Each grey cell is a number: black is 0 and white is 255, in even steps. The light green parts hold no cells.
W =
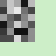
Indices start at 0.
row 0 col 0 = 117
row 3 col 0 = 23
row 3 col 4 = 86
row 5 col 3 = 89
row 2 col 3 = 132
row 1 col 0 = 59
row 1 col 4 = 71
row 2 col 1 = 101
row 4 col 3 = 17

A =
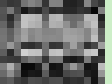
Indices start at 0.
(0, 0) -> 69
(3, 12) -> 169
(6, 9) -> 116
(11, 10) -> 51
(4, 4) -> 137
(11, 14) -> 92
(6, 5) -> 60
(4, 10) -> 156
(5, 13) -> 191
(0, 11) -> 42
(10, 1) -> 142
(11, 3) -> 52
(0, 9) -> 35
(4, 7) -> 133
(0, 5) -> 120
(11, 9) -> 42
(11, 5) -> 74
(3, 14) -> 53
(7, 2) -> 107
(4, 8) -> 138
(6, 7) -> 52
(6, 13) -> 69
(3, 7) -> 176
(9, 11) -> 107
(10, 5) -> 22
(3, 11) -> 135
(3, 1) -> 57
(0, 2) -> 58
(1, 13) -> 8
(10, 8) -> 25
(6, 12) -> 48
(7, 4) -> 196
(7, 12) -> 191
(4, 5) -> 145
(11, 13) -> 18
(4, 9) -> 159

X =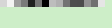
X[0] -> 214
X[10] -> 77
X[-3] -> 147
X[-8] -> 189

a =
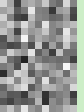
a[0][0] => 214
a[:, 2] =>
[63, 91, 68, 147, 67, 127, 80, 167, 88, 79, 211, 136, 197, 91, 98, 144]
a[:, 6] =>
[199, 123, 126, 226, 198, 152, 79, 131, 108, 157, 115, 224, 184, 50, 47, 220]
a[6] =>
[93, 71, 80, 134, 78, 199, 79, 160, 106, 199, 122]
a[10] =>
[44, 135, 211, 195, 91, 136, 115, 158, 176, 109, 186]
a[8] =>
[195, 110, 88, 36, 168, 130, 108, 116, 108, 117, 66]
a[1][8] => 155
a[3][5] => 119
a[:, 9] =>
[214, 167, 149, 169, 230, 217, 199, 111, 117, 245, 109, 169, 133, 138, 154, 182]
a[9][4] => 120
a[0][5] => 150
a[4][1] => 159
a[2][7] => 102
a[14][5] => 181
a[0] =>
[214, 164, 63, 159, 173, 150, 199, 123, 105, 214, 131]
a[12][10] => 216
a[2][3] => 59
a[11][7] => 117
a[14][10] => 91
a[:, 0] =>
[214, 160, 208, 173, 193, 82, 93, 124, 195, 123, 44, 187, 101, 118, 86, 158]
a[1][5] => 129
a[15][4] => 152
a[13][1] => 88
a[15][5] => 131
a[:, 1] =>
[164, 179, 130, 202, 159, 161, 71, 204, 110, 139, 135, 209, 156, 88, 67, 195]
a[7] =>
[124, 204, 167, 147, 228, 96, 131, 62, 192, 111, 111]
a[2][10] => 67

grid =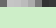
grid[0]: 106
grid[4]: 171
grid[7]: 56
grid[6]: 50

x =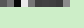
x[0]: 87
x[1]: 118
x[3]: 234
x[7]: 64

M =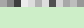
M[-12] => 167
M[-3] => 168
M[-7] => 177
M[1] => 132

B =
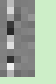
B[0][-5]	127
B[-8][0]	122
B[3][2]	135
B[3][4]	115
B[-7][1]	39
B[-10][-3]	110
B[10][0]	114
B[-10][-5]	124
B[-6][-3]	127
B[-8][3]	120
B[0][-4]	186
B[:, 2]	[123, 110, 97, 135, 122, 127, 124, 131, 112, 133, 109]
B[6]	[132, 223, 124, 129, 139]
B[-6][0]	125

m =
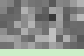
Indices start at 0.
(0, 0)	138
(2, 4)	157
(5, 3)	116
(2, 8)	162
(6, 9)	111
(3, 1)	109
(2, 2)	107
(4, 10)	104
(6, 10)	104
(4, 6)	112
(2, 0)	103
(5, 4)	104
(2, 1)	104
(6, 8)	148
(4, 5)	138
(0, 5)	113
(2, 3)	141
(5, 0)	161
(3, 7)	137
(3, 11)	106
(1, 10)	110
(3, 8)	156
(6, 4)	165
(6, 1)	115
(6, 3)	145
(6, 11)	97

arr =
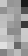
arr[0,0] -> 199
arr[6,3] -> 158
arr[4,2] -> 140
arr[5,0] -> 193
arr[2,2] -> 153
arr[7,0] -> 131
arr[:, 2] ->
[153, 160, 153, 147, 140, 158, 103, 188]
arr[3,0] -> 191
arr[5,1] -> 186
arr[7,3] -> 144

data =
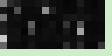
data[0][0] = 128
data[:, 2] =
[29, 78, 17, 12, 17, 17, 12]
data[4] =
[34, 16, 17, 4, 65, 10, 16, 14, 9, 22, 10, 164, 11, 9, 11]
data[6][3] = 9
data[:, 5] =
[20, 13, 10, 7, 10, 12, 10]
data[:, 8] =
[11, 12, 12, 9, 9, 15, 9]
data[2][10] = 23
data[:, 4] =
[14, 11, 11, 93, 65, 15, 20]
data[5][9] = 15
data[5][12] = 13
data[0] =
[128, 42, 29, 14, 14, 20, 28, 14, 11, 6, 9, 26, 11, 6, 12]
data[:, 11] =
[26, 16, 18, 84, 164, 24, 42]
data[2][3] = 9
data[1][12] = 10
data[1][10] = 9
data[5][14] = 14
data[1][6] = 142
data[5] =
[203, 18, 17, 11, 15, 12, 15, 12, 15, 15, 14, 24, 13, 11, 14]
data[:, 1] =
[42, 11, 14, 14, 16, 18, 13]
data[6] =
[102, 13, 12, 9, 20, 10, 10, 10, 9, 44, 15, 42, 8, 7, 52]
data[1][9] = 9
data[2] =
[115, 14, 17, 9, 11, 10, 13, 9, 12, 20, 23, 18, 18, 12, 13]
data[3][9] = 51
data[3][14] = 10
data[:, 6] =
[28, 142, 13, 11, 16, 15, 10]
